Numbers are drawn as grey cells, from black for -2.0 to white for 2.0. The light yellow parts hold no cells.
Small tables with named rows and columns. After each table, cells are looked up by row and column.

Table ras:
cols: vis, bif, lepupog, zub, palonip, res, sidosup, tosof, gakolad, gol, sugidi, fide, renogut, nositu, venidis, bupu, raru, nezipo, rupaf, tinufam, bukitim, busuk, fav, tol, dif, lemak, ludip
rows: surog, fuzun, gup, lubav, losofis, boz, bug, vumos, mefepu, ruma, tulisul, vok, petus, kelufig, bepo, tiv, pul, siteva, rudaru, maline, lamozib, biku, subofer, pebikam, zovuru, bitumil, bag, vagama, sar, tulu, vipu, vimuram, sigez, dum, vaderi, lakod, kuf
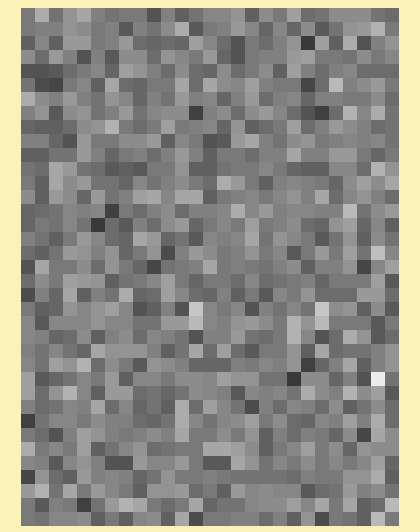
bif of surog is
0.7
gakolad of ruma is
0.2
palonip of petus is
0.4
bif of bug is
0.2
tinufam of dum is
-0.3
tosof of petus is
-0.4
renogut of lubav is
-0.1
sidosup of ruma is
-0.1
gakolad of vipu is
0.0
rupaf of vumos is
0.1
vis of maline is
-0.3
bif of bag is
-0.6

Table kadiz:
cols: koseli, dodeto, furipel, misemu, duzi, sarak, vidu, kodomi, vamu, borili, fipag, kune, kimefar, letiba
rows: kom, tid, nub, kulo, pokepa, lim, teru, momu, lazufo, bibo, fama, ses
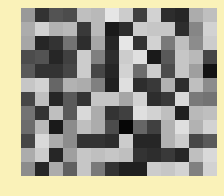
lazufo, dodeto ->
0.9
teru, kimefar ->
-0.1
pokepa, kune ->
1.1
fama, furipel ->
-1.4
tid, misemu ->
0.9
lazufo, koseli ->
-0.3
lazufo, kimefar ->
0.8
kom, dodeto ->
-1.2
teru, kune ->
1.4
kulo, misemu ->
-1.0
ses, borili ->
1.2
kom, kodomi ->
1.2
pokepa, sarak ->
-0.9
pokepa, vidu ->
-1.4

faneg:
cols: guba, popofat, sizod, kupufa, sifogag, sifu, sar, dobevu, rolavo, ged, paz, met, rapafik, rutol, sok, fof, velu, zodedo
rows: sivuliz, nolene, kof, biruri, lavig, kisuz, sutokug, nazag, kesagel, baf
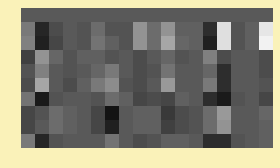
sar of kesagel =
-1.5
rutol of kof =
-1.5
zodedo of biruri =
-0.8
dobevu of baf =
-0.6
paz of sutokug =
-0.9
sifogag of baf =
-0.6
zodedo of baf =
-0.5
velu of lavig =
-0.6
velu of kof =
-0.5
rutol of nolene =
-1.3
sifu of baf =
-0.6
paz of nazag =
-1.1
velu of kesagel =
-0.6
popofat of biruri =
0.3
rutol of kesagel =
-0.3
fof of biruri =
-0.6
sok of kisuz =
-1.3
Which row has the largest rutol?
biruri

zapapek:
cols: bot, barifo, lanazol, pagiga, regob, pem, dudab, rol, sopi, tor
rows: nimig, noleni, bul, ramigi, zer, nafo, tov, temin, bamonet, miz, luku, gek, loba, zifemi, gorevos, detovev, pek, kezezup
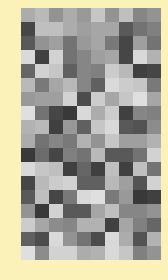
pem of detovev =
0.8
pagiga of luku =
0.0
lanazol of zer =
1.1
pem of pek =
-0.8
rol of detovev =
0.6
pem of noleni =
0.6
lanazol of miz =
0.1
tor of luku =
1.3
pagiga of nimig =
0.7
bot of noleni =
-0.9
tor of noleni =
0.0
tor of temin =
0.0
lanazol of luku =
-0.9
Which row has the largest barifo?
zer

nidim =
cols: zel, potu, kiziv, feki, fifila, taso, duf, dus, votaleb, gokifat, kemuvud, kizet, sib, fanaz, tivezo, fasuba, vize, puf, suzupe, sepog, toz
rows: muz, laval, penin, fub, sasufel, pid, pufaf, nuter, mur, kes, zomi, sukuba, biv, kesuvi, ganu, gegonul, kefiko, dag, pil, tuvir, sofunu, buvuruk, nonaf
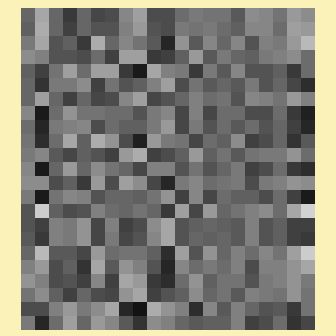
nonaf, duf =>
0.1
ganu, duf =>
-0.3
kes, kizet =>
-0.2
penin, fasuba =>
0.1
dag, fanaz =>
0.3
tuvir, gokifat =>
-1.1
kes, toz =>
-0.6
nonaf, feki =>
0.5
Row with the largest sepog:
ganu

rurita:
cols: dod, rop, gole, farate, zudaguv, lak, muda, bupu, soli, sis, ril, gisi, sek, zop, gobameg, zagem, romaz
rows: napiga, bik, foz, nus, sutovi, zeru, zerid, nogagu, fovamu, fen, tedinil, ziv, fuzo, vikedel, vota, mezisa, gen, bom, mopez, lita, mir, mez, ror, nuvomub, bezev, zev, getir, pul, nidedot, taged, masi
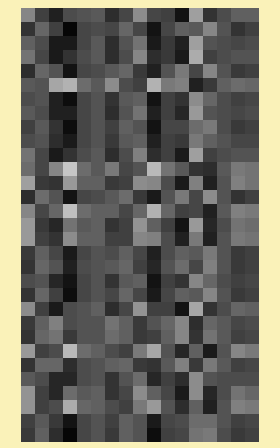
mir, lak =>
-0.7
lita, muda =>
-1.2
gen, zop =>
-1.5
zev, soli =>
-1.1
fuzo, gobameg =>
-0.7
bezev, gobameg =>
-0.7
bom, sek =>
-0.6
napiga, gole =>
-1.5

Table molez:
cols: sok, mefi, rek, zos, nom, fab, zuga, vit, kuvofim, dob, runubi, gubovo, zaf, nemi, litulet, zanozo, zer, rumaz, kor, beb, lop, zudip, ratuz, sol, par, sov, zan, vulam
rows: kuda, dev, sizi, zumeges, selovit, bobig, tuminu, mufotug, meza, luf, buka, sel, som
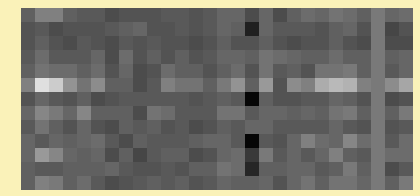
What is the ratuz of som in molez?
-0.2
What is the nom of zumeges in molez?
-0.6
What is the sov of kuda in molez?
-0.1
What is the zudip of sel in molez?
-0.6
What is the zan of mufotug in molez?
-0.5
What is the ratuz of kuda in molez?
-0.2
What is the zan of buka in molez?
-0.3
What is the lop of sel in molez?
-0.4
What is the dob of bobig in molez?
-0.6
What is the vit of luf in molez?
-0.8
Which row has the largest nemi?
luf

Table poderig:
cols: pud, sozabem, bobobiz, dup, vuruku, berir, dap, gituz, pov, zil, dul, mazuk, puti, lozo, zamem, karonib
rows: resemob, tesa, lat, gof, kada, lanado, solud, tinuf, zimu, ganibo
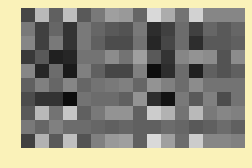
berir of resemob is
-0.1
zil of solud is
-1.3
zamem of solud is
-0.8
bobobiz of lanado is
-0.4
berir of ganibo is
0.0
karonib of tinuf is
0.0

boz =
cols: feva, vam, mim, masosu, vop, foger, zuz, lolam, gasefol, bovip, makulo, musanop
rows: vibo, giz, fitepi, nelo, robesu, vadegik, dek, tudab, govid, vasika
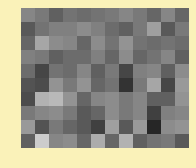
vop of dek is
-0.4
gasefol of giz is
-0.1
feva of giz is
-0.6
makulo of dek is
-0.5
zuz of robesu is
-0.1
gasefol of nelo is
-0.4
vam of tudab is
0.1
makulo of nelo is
0.1
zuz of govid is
0.5
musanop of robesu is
0.2
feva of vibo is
0.1
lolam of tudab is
-0.1
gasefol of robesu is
0.0
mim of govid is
-0.1
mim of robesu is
-0.2
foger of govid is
-1.0
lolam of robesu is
-0.9
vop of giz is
0.2
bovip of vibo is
-0.4

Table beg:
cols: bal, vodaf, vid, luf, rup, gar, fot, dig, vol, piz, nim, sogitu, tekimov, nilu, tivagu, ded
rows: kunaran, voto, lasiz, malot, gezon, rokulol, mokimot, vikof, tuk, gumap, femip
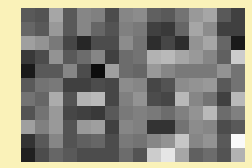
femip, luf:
-0.6
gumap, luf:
-0.7
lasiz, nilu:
0.6
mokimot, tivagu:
-1.0
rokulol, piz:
-0.9
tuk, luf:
-0.7
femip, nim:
1.6
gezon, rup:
-0.8
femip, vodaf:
-0.8
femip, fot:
-0.8
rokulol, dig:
0.2
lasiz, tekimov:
0.3
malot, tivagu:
-0.5
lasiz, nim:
-0.9
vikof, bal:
-0.7
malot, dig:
-0.3
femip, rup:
-0.8
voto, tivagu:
-1.0
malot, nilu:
0.1
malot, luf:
-0.6

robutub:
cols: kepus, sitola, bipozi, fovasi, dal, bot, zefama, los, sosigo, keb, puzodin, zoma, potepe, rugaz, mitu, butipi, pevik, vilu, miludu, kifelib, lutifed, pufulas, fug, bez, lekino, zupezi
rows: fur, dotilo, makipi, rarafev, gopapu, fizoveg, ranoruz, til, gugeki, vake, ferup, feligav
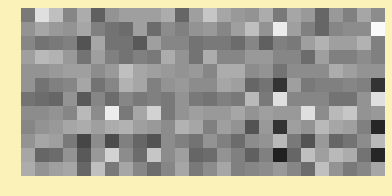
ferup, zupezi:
-1.4
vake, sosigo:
-0.4
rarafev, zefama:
0.0
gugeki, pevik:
-0.7
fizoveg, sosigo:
0.6
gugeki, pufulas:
0.9
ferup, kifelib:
-0.4
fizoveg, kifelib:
0.5
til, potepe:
0.5

